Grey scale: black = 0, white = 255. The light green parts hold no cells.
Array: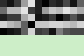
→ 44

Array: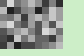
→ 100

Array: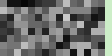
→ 131

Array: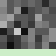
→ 144

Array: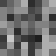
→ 71

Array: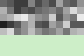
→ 104

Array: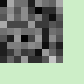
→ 14
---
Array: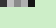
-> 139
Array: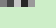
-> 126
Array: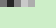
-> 133
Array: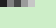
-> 128
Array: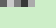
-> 127
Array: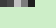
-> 73
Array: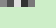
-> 121
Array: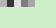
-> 166
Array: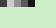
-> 91
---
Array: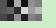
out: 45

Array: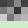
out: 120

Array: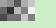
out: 114

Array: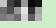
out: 135

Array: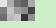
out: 185

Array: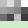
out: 70

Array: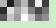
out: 195
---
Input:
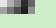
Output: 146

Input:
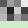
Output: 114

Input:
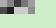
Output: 143

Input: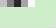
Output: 250

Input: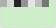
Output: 118

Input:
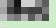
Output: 78

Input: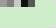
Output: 87

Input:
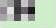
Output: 139

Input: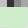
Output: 166
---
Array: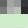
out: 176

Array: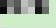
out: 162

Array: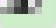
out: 129

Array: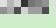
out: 170

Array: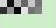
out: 145

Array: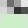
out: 186

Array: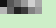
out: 98

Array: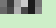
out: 72
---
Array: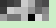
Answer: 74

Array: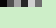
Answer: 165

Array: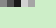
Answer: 26

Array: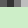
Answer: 119

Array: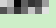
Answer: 5

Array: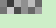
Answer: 174

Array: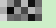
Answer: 61

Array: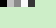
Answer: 138

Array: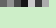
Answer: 73

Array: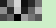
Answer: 213
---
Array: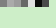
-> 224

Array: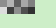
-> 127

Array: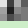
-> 161

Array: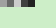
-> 33

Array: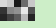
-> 200

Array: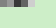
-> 206

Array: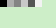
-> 85

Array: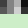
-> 88

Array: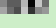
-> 6

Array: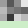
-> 186
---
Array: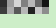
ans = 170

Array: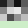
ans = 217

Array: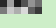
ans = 201

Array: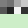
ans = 36

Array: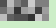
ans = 158

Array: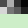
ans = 118

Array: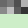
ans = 191

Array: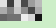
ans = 129
